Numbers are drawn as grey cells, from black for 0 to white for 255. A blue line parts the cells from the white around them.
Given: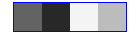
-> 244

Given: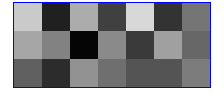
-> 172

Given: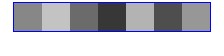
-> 107

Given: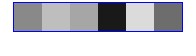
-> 166

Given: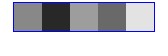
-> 157

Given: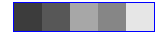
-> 167

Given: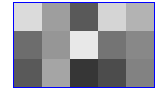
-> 89
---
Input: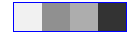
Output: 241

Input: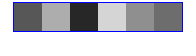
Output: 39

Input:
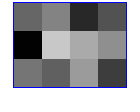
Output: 117

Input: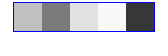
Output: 123

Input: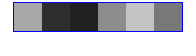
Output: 33

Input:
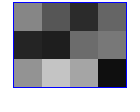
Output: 147

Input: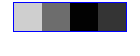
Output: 207

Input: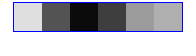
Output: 11

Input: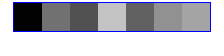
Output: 195

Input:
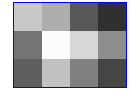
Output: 95
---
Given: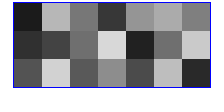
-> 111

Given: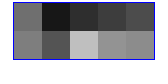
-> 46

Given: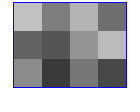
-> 148

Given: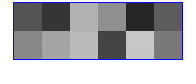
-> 178

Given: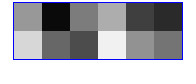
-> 124

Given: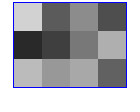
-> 120
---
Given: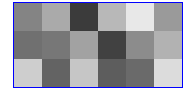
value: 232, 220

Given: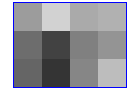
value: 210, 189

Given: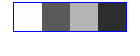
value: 254, 179

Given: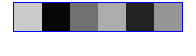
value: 203, 172

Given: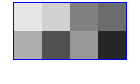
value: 231, 209

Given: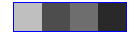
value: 191, 110

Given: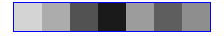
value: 212, 172

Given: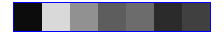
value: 217, 145

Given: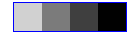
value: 209, 123
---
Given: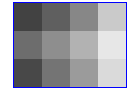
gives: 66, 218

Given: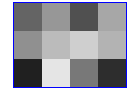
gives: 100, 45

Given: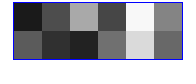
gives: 26, 104

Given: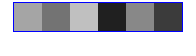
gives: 165, 59

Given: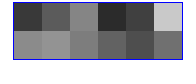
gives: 57, 112

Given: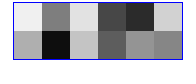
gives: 240, 134

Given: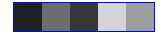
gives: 33, 157

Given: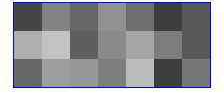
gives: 69, 118
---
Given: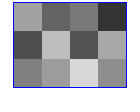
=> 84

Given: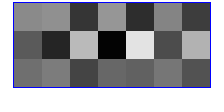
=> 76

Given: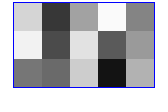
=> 90

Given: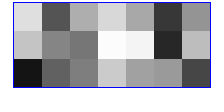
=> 39

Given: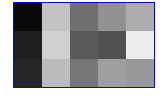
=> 81

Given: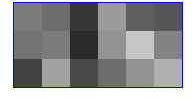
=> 199

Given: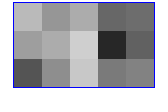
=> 39

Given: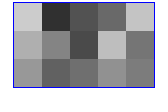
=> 190

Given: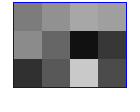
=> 17

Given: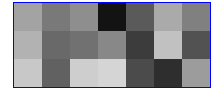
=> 193
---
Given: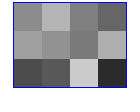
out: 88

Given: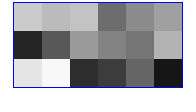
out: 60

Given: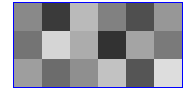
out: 194

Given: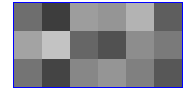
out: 149

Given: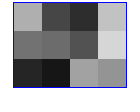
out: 22

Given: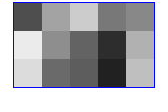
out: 93
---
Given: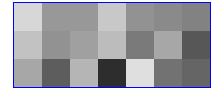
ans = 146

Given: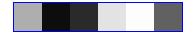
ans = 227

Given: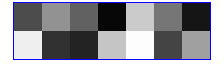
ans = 203

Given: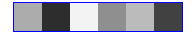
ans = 143

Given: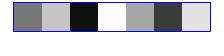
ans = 167

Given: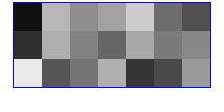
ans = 205

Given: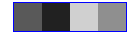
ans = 33

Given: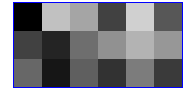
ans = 65

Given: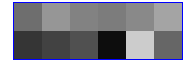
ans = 124

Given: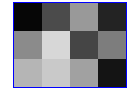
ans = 75
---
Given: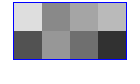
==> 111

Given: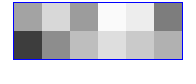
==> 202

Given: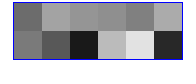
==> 226

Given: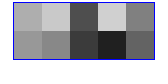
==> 32

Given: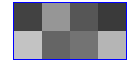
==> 115

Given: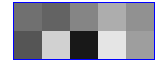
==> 229

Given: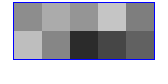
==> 70
